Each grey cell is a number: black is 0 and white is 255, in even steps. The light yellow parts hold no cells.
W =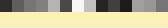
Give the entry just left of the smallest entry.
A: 64
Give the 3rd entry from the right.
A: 159
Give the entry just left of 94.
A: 45
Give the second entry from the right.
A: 150

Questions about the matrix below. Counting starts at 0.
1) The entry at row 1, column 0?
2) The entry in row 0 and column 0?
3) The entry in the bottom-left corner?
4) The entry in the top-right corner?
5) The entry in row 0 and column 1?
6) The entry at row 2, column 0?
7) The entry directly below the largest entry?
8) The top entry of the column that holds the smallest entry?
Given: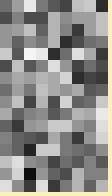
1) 76
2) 110
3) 221
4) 45
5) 158
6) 149
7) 87
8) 233

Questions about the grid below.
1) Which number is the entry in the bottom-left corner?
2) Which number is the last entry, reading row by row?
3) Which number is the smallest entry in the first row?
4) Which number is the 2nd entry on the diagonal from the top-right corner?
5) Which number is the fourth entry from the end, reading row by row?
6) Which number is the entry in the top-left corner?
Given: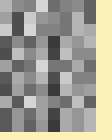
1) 89
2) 181
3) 98
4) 181
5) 58
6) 181

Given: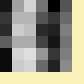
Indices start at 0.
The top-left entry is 22
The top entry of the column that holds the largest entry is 212
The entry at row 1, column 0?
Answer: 54
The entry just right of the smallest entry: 84
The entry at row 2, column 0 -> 42
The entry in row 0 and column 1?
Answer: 162
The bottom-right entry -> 138
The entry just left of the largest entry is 212
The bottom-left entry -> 11

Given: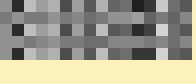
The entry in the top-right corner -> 88
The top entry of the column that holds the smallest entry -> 32
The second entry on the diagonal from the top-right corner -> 100
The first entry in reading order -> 146
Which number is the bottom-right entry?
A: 88
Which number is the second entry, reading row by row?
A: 43
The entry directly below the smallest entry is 158
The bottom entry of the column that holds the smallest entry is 54
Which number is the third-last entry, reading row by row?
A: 211
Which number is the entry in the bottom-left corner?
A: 146
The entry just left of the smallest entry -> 110
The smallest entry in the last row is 43
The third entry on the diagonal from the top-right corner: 211
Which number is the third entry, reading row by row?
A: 189
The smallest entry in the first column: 122
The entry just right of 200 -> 110
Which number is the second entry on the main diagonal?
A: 146

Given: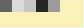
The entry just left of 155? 37
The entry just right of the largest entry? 198
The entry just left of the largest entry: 100

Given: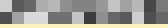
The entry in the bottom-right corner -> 102
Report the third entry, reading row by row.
102
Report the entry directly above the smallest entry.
131
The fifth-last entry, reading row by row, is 102
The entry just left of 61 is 196
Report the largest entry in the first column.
206
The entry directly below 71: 80

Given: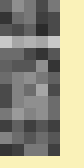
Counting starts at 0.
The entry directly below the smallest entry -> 166
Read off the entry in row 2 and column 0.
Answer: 86
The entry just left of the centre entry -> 131
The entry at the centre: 143
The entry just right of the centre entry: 120
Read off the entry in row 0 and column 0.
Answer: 97
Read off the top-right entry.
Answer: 120
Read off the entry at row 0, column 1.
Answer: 143
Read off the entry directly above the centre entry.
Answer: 86
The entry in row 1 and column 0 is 52
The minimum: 43
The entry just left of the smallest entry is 97
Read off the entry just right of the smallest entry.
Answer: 74
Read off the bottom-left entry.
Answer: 52
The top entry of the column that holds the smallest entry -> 74
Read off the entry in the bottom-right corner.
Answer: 63

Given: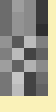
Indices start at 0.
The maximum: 197
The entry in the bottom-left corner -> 118
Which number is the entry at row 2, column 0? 108
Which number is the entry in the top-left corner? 108
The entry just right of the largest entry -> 67
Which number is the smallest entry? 47
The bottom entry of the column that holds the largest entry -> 187
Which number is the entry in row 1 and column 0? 108
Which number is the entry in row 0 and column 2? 138
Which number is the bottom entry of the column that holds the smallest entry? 98

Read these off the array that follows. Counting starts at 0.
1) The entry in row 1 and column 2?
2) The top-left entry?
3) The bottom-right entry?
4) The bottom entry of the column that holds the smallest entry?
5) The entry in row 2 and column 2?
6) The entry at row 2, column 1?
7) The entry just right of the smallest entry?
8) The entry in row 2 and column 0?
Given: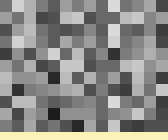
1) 176
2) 115
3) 80
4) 115
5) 187
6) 157
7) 145
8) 80

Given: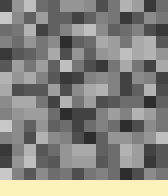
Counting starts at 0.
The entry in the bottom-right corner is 118
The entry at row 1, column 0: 200
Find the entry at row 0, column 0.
67
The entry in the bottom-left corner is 200
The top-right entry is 109
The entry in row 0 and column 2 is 191
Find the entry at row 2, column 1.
118
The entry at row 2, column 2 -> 179
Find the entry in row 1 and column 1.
139
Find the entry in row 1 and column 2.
97
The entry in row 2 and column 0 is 109
